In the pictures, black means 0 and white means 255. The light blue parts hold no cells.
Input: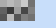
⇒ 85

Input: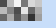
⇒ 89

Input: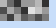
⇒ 168

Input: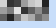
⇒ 125

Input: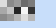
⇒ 182

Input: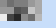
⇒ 39

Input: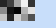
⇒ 210

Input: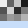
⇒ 139

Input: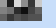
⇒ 82
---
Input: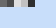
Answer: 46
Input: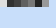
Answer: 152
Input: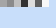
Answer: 248
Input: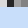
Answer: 130
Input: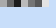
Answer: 227
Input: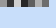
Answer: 109
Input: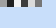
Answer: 118
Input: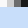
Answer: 25
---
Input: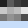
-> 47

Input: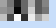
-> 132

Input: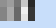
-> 40

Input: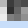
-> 74

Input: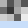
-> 84

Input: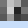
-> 89
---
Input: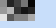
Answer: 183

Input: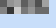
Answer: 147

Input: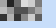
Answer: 152

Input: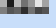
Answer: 29

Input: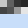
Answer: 96

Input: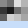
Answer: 25

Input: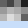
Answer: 182

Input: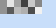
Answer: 229

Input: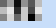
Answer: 231
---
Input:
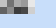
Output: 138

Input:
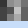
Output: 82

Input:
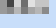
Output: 138

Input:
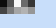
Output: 122

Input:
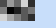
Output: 4

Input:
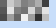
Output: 227

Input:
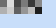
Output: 206
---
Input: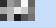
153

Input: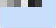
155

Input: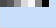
90

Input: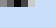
94

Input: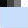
68

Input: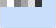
251

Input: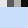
92
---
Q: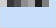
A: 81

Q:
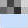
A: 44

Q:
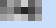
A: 204

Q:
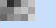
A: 152

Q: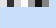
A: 213

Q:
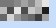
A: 150

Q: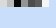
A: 9

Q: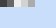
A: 238

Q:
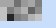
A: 126
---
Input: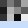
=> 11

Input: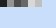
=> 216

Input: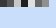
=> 103

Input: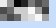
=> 248

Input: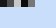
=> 11

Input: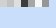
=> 246

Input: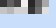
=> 111

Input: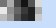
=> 32
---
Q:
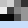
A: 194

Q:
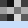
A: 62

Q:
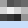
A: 160

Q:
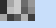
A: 46

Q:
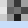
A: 217

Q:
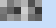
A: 191

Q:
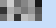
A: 148

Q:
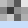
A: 188

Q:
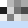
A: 254

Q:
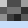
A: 200
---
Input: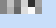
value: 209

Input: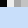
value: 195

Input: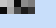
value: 139

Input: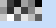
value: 161

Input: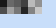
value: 64

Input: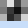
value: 153

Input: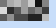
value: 157
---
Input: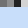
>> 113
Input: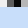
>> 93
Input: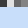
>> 104
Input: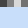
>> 114
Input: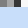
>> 126
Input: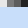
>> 93
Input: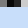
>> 37
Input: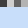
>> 100
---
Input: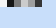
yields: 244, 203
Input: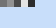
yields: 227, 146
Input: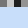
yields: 203, 147
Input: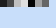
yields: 223, 192
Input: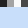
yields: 249, 164
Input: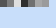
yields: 223, 167
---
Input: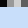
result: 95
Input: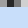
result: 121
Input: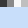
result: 138
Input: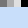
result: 117
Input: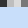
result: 120
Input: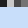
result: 74
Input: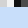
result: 75
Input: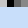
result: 98
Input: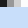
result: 152
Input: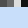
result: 78
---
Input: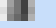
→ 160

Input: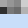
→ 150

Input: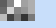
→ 136

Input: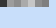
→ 157

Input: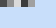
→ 145

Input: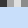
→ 169

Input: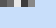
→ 110
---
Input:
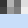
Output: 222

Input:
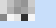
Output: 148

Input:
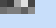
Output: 224

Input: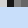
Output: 103

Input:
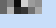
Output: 207

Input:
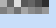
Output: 88

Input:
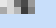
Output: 73

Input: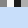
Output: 174
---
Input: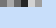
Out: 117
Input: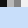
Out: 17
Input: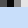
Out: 80
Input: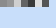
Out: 139
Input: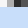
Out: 246
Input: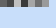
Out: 99
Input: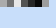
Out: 171
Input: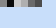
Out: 135
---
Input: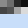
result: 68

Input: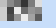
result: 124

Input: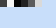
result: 91

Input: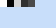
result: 74

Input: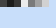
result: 122

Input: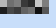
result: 42

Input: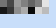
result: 100

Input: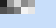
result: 169
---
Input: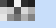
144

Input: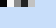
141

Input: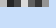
97

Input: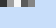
133

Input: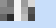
143

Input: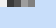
128

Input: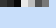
81

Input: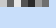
111
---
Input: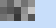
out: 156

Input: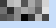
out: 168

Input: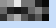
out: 116

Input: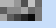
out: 79

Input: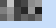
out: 70

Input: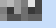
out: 125

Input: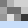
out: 178
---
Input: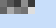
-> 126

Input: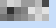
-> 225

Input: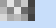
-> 228

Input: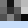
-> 49

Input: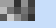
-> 77

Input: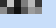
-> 84

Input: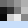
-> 50

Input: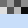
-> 83

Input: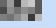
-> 141
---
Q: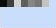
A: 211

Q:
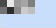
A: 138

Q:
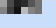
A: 18

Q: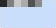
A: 201

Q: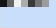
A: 241

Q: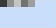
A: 196

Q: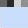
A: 211

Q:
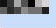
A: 70
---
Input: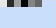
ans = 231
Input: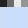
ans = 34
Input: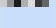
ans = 204
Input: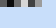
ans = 94
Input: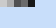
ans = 203
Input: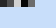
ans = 38
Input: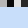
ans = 181
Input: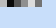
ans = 188
